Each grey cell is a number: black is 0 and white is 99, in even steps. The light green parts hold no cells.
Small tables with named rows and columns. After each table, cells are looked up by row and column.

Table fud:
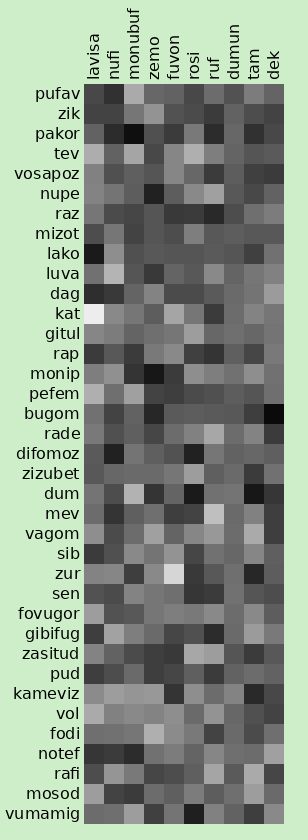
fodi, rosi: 47
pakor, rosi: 47
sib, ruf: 44
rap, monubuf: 23
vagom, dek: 24
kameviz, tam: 16
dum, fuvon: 39
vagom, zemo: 62
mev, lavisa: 42

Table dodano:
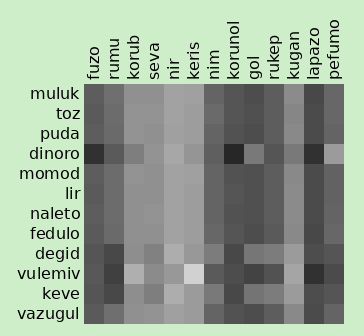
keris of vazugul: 60
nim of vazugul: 39
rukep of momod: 36
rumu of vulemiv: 25
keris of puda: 61
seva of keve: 49
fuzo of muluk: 36
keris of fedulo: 61
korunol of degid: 28
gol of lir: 31
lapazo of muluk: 28
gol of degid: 46
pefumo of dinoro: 60
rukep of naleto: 36
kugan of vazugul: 53
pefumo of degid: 33
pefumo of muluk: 40
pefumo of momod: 38
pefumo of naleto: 39

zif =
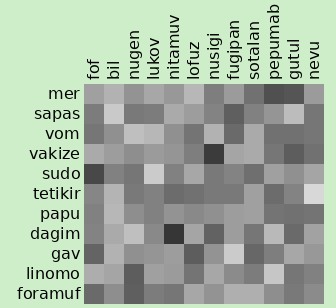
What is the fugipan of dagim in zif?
61
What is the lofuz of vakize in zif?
49
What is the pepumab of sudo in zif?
62
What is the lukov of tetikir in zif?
50
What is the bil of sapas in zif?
78
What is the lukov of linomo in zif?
62
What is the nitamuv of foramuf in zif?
46
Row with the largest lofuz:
mer

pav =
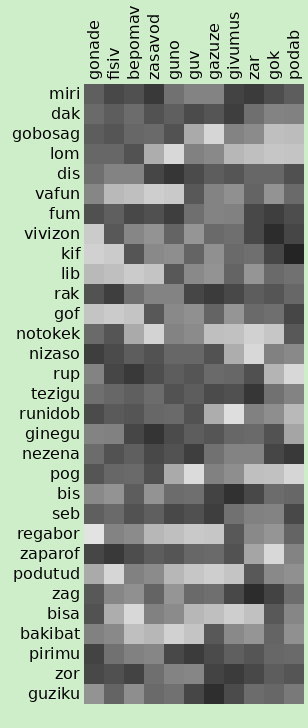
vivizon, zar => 28
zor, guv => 52
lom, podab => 76
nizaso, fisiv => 29
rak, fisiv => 24
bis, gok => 42
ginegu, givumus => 40
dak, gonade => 41
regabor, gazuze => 77
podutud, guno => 71
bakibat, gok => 39
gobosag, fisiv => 33
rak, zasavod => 51
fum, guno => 24

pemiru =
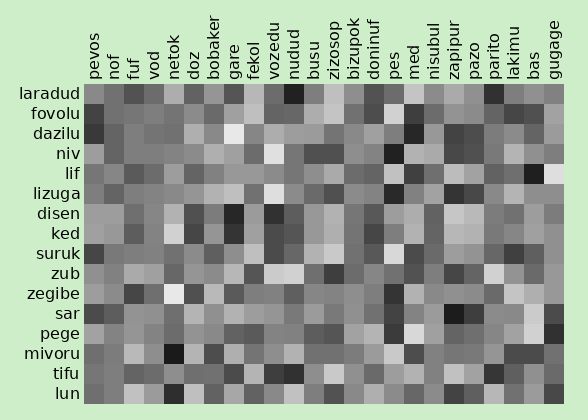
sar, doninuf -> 44
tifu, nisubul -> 50
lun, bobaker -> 38
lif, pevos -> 46
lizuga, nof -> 39
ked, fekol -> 62
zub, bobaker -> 54
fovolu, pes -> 81
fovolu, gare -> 62
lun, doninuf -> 68
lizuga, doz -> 58
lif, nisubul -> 43
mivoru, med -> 30
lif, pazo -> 63
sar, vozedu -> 58
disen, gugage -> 48
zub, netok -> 40
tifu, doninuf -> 41
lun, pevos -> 43

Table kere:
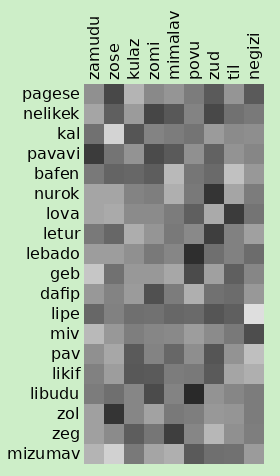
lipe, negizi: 86
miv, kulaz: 49
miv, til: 47
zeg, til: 56
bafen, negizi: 59
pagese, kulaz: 70
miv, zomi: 52
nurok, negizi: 48
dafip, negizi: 59
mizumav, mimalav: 68
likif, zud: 35
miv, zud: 54
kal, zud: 60
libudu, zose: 43
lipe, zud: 33
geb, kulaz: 59
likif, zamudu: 50
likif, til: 64
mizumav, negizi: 60
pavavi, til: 57

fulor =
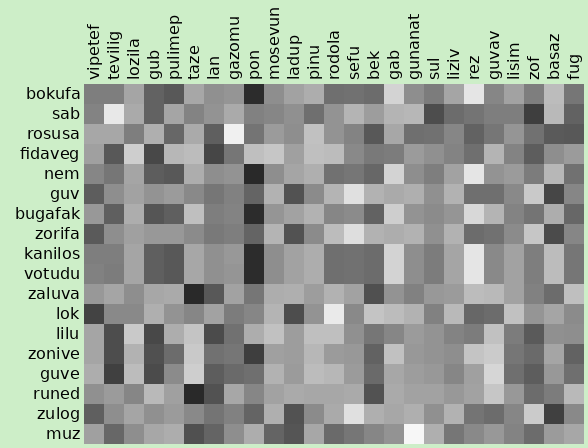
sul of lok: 50
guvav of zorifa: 44
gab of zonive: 75
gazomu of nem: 57
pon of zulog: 39
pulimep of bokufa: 34
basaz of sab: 72
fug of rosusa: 34
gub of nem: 36
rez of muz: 53
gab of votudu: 82
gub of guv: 57
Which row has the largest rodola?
lok

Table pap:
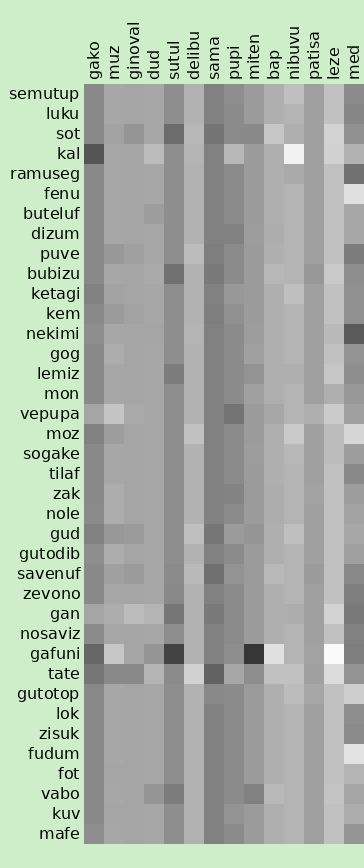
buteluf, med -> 65
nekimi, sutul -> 55
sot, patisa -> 62
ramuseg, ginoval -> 64
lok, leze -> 75
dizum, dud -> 65
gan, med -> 47
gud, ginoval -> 60
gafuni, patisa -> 63

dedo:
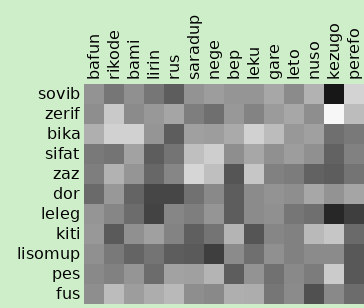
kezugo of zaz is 36
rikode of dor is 59
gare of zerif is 60
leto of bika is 59
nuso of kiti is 72
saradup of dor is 44
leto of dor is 55
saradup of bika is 62

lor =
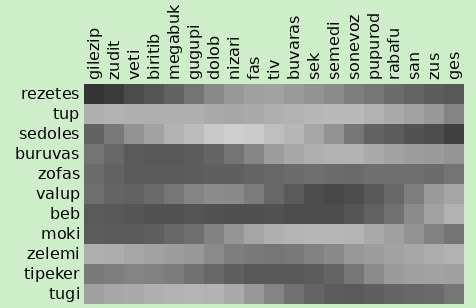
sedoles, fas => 79
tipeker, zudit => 49
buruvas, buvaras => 65
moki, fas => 64
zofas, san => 43
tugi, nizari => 66
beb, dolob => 32
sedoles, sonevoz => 46
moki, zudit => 35
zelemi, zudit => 67
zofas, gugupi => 36
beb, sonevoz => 33
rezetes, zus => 36
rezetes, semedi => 54
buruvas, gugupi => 36
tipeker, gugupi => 44
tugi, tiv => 51
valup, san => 49
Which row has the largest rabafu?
tup

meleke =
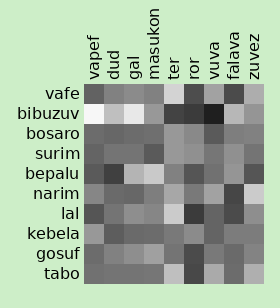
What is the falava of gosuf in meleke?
41
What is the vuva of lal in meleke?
39
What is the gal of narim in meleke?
40
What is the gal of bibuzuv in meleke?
90
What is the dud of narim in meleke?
41
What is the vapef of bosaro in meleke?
42
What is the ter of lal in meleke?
79
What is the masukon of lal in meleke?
52
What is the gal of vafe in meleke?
54
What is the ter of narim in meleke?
65
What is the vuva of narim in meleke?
63
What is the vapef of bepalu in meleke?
35
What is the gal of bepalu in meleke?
70
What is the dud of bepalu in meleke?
25
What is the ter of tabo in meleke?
74
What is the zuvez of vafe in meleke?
67
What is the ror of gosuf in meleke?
29

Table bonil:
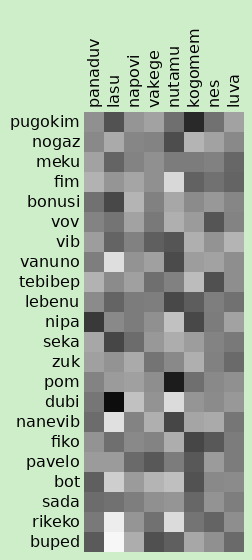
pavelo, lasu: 60
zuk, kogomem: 68
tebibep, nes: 31
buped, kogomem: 65
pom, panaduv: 51
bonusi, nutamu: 65
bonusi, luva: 52
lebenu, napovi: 48
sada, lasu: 44

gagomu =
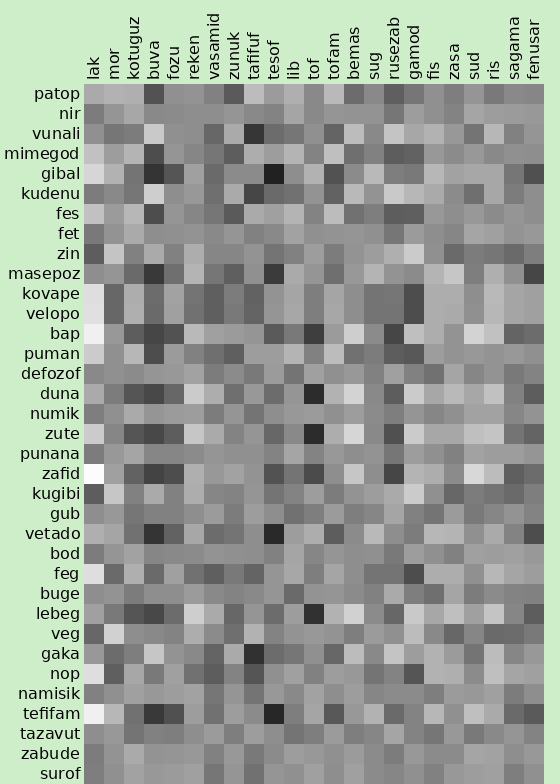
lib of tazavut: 45
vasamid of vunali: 40
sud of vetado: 56
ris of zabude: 63
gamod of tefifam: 51
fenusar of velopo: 62
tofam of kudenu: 38
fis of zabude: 54
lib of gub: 44
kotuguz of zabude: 66
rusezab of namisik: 54
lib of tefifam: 49
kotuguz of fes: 71

